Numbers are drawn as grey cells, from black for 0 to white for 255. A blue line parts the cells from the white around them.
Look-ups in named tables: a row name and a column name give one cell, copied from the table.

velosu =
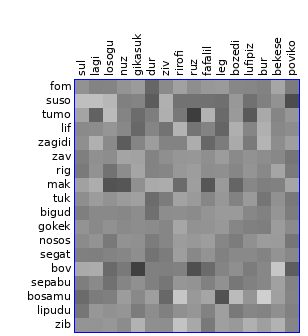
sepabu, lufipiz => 129
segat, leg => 129
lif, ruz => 116
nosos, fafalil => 157
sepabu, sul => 126
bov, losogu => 106
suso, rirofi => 114
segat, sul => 128
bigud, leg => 154
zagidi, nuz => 92
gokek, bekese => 156
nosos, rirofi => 156
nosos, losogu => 121
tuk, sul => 142
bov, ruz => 79
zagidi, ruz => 173
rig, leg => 143
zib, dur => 143
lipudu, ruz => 150
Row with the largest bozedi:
bosamu

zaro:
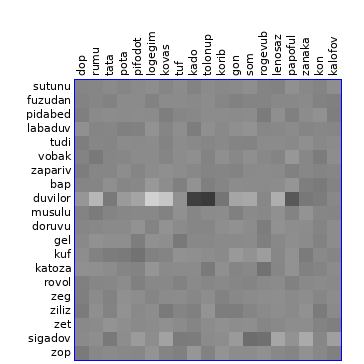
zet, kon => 131
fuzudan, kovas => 139
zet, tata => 147
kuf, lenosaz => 135
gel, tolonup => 136
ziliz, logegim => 141
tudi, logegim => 140
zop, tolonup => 130
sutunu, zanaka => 136
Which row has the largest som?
duvilor

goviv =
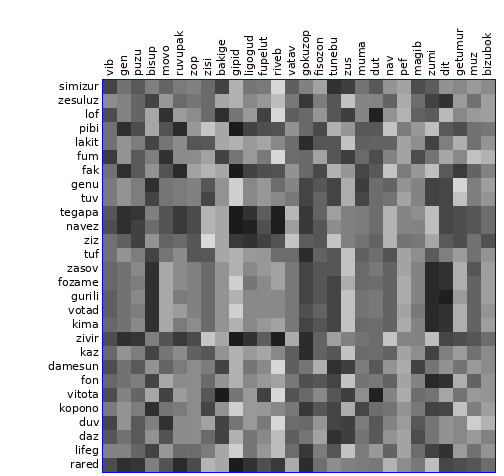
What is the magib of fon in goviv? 131
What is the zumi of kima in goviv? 41
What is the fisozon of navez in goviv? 86
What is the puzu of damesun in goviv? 89
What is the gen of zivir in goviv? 47
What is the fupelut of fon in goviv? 151
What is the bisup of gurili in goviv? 48
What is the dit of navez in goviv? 70
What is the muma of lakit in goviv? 97
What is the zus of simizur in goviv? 63
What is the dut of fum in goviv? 77
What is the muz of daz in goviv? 153
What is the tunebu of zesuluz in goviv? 86
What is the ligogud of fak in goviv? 67
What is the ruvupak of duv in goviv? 139
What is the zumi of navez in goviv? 190
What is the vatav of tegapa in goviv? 183
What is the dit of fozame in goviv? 50

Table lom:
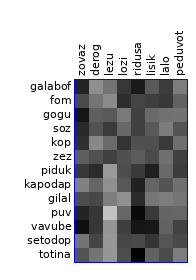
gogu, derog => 94
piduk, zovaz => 55
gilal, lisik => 118
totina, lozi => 77
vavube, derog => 55
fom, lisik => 62
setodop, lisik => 53
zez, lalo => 111
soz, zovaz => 41
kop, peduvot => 111
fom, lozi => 45
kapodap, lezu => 144
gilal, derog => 71
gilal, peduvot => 117
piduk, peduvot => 60
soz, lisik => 89
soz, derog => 83
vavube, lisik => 23
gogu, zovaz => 21
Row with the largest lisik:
gilal

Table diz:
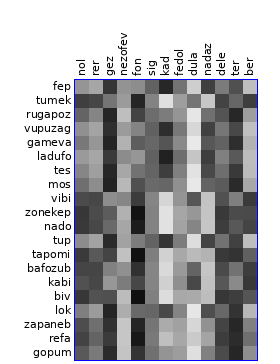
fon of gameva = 93
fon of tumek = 37
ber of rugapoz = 158
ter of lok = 51
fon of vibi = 60
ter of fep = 80
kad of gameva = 85
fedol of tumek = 158
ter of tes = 57
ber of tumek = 62
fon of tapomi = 17
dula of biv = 170
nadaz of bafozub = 197
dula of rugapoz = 230
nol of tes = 134
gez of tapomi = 68
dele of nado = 61

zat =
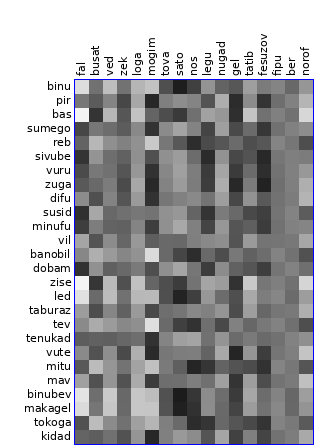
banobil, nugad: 77
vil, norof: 167
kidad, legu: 84
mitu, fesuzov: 50
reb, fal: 99
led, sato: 35
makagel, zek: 105
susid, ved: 104
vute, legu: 99
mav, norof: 192
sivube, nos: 108
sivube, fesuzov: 40

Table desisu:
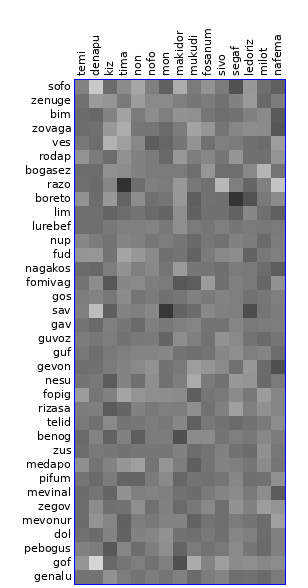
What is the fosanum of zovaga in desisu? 149
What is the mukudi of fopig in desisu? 94
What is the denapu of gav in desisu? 106
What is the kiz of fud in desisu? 115
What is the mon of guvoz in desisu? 101
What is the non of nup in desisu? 128
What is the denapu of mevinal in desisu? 116
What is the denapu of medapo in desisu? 116
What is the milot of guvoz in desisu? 107
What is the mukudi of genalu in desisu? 107
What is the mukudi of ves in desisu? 147
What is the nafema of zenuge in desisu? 124
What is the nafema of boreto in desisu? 139
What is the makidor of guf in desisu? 115
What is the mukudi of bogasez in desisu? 110
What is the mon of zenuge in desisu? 137
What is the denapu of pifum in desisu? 106
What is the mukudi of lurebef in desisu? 122
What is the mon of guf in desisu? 135
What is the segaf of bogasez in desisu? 110

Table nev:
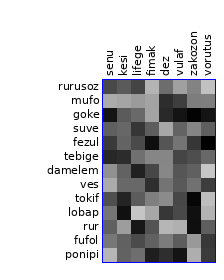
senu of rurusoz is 73
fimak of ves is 46
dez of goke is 41
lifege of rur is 23
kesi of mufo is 165
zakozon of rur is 15
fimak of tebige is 134
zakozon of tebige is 78
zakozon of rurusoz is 131

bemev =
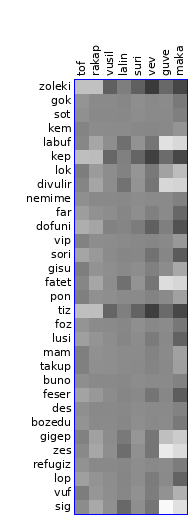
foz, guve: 139
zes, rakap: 167
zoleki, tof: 193
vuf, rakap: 150
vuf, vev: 125
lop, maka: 99
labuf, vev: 117
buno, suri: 140
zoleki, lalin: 126
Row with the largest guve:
sig

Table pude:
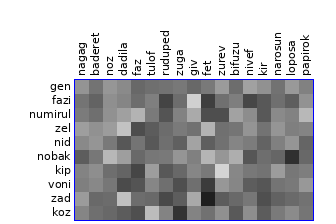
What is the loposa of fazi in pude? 94
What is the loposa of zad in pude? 106
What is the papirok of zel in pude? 132
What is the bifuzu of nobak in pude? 174
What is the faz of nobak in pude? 105
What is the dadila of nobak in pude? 158
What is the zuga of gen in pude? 120
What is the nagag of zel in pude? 158
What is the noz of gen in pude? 150
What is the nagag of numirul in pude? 123
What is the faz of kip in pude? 70
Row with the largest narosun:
kip

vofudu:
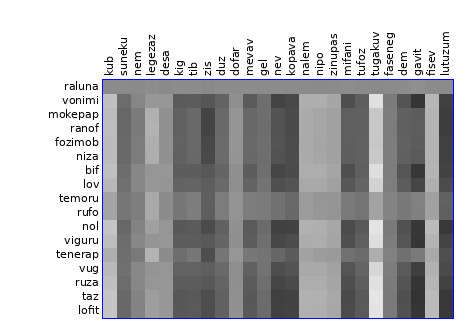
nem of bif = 135
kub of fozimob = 187
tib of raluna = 140
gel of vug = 114
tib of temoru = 125
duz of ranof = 106
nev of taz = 64
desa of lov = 149
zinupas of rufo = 149
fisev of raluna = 139
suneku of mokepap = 103
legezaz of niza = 173
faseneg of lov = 126
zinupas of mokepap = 161
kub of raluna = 139
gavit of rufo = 128
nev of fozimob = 84
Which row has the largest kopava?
raluna

